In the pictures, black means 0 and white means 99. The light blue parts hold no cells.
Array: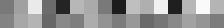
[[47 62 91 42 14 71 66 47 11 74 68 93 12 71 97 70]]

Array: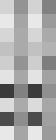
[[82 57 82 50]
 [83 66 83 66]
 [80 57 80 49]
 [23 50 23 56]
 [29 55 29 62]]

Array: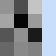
[[57 30 76]
 [33 56 10]]

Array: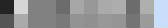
[[14 83 50 50 42 65 59 66 67 42 68]]

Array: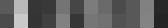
[[35 72 21 22 45 27 48 41 29 34 50 15]]

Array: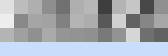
[[87 73 68 55 44 68 71 24 70 77 28 56]
 [70 62 56 66 58 57 56 47 57 83 43 38]]

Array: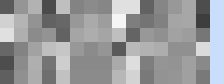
[[35 58 69 29 74 51 54 52 87 87 38 52 59 65 30]
 [87 68 54 57 38 64 67 64 74 39 59 56 63 61 46]
 [30 54 68 45 80 53 53 53 66 86 49 58 57 62 53]]

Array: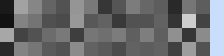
[[10 63 52 39 32 58 47 21 33 48 40 36 16 46 36]
 [65 26 32 42 47 24 46 43 48 37 49 37 56 21 54]]

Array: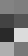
[[51 49]
 [16 85]]
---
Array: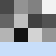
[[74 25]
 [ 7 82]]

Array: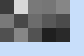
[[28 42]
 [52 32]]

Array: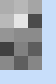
[[89 29]
 [54 54]]

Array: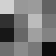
[[45 73]
 [40 62]]

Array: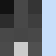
[[28 24]
 [27 28]]

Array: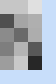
[[64 68]
 [41 67]]

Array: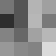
[[33 71]
 [40 63]]
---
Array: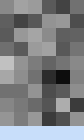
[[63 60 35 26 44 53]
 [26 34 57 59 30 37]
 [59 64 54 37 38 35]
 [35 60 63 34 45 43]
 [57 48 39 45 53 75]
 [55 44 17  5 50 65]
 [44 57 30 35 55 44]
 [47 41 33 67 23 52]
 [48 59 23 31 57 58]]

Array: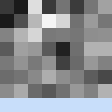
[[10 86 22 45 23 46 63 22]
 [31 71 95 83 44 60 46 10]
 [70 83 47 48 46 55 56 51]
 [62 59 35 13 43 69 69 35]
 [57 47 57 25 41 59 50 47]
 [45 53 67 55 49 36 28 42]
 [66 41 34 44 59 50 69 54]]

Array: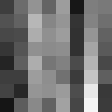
[[42 57 39 61  9 49 47 24]
 [38 71 52 58 20 51 43 32]
 [29 67 56 61 19 58 38 28]
 [33 56 54 55 19 64 35 21]
 [37 67 46 50 29 70 28 14]
 [24 61 55 44 23 76 37 24]
 [15 58 56 60 30 90 22 26]
 [36 53 38 63 27 95 23  8]]

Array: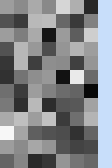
[[54 66 53 83 68 15 61]
 [23 72 73 40 22 50 32]
 [49 66  8 60 36 80 61]
 [71 59 30 58 70 61 32]
 [71 24 55 54 25 58 21]
 [45 55 59  7 91 41 19]
 [23 61 50 42 39  3 43]
 [18 72 17 33 34 63 47]
 [74 61 75 23 43 70 66]
 [64 37 32 30 19 39 96]
 [54 65 58 32 26 28 61]
 [52 16 21 58 45 40 39]]

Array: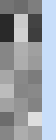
[[42 49 45]
 [79 26 16]
 [81 24 16]
 [68 62 52]
 [67 60 52]
 [53 48 65]
 [52 53 73]
 [58 51 63]
 [59 86 42]
 [67 62 52]]

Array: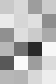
[[84 61 79 78]
 [83 87 55 91]
 [86 79 66 56]
 [44 16 96 71]
 [97 61 85 34]
 [70 84 92 71]]

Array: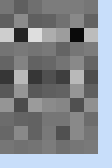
[[37 43 48 48 48 46 46]
 [54 37 38 44 53 38 37]
 [14 86 67 61  4 73 80]
 [47 45 47 39 46 48 45]
 [51 38 40 45 53 39 39]
 [72 21 31 24 72 30 21]
 [58 34 37 38 58 37 34]
 [29 60 54 52 31 56 58]
 [39 38 46 46 53 42 42]
 [53 38 47 31 53 46 40]
 [44 45 48 43 46 47 46]]

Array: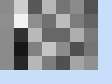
[[80 34 71 45 54 32 54]
 [94 55 44 73 48 39 55]
 [19 72 40 40 67 47 54]
 [ 9 50 76 54 31 45 54]
 [15 71 48 31 64 56 54]]
